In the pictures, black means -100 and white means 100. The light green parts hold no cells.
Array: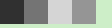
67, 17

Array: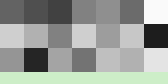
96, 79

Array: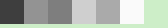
96, 62

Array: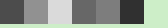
71, 14

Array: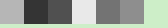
83, 43

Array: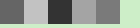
52, 29
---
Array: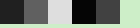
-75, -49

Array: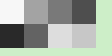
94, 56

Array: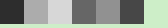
-65, -44

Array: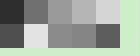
-64, -27

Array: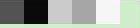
-35, 93

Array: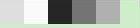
74, 38

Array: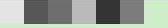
79, -3
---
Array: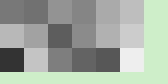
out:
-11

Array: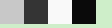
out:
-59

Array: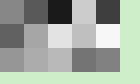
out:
-30

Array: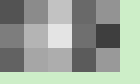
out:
9

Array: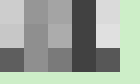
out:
18

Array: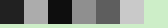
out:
35

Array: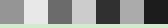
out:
82

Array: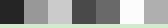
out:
19

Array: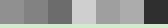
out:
2

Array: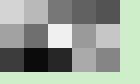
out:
45
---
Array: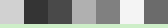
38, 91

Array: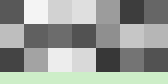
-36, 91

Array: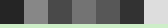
-10, 73

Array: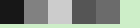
60, 60

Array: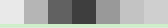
-52, 82

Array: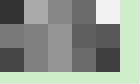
17, 89
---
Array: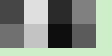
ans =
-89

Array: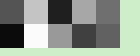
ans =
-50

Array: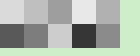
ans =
-58

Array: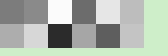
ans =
-26

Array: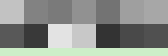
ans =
-43

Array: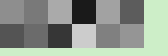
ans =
0

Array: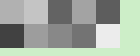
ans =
-10
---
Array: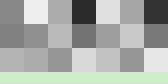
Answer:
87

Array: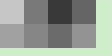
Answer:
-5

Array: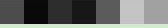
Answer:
-93

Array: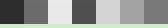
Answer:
-16

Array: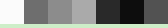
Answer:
-14

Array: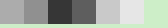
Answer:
13

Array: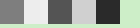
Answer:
86

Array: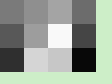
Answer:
12

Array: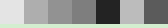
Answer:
36
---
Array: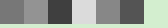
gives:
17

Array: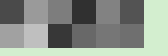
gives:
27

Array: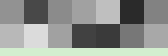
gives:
49

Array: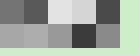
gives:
67

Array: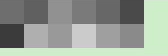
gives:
37

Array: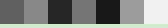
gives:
22

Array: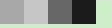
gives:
32

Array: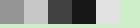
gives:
56

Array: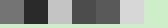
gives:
54

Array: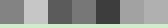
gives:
38
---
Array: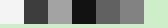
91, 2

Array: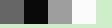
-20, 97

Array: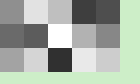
12, 61

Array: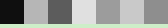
-88, 11

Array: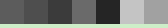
-28, 26

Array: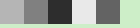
42, -22

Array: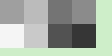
25, -58

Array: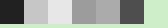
-74, -39

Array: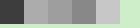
-52, 56

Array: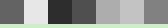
-22, 1
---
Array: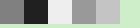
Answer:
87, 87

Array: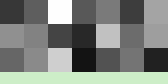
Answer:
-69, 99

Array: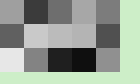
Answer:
47, 81

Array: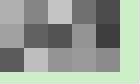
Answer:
-35, 53

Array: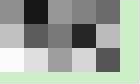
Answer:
-5, 97

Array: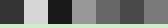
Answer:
19, 68

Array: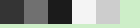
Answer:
-79, 91
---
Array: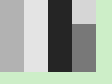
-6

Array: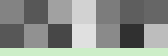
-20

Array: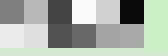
-92

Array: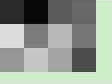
-8

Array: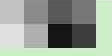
-7

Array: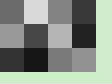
-73

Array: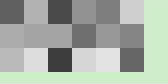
4
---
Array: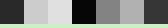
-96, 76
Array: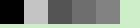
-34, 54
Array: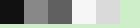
-25, 93
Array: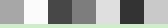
-2, 97
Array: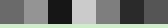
59, 59
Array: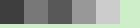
-31, 60
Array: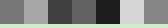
-23, 68
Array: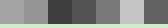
-35, 55
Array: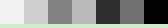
46, 90
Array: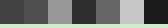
-64, 56
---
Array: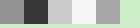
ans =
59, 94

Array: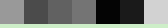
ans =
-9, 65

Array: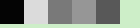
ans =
-5, 72

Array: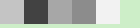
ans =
31, 90

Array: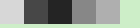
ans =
-72, 69

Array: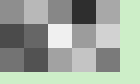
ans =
88, 88

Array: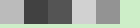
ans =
-34, 64

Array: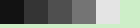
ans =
-38, 79
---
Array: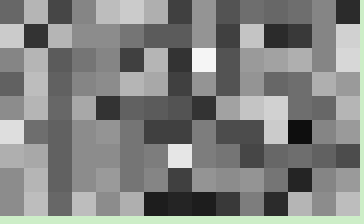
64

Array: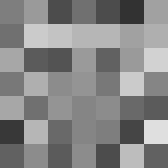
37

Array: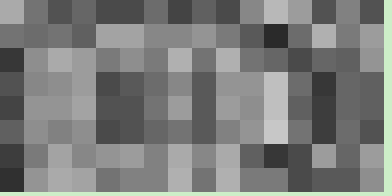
22

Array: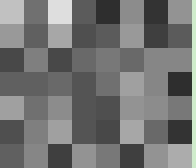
-29

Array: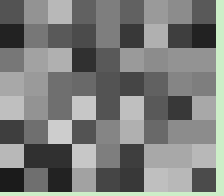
-73

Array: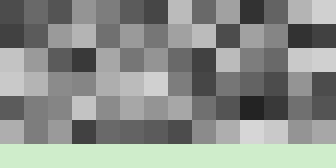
-50

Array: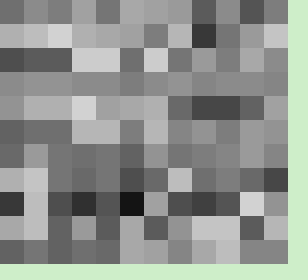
54

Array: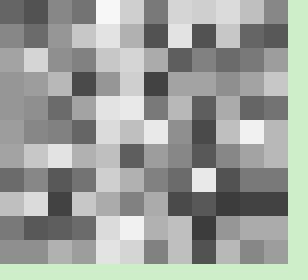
-31
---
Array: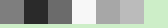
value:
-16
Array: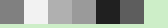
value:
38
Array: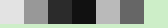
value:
-66
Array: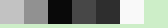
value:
-93
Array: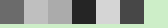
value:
34
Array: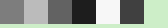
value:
-23
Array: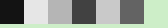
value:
42
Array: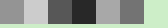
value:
-32
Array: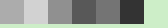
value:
13
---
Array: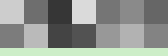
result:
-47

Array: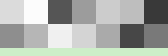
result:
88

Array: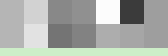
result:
-9

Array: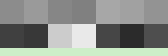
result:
60

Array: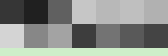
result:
28

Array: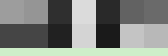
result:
-74

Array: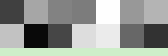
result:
-45

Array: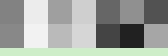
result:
46
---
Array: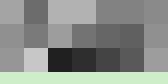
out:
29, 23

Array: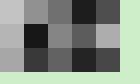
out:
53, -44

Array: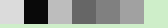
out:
71, 26

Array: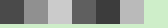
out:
-42, 45

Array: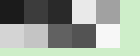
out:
-79, 94

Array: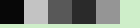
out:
-94, 17

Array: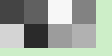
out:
-47, 39

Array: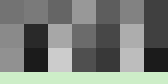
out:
-10, -79

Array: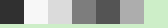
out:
-62, 36

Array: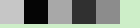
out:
55, 10
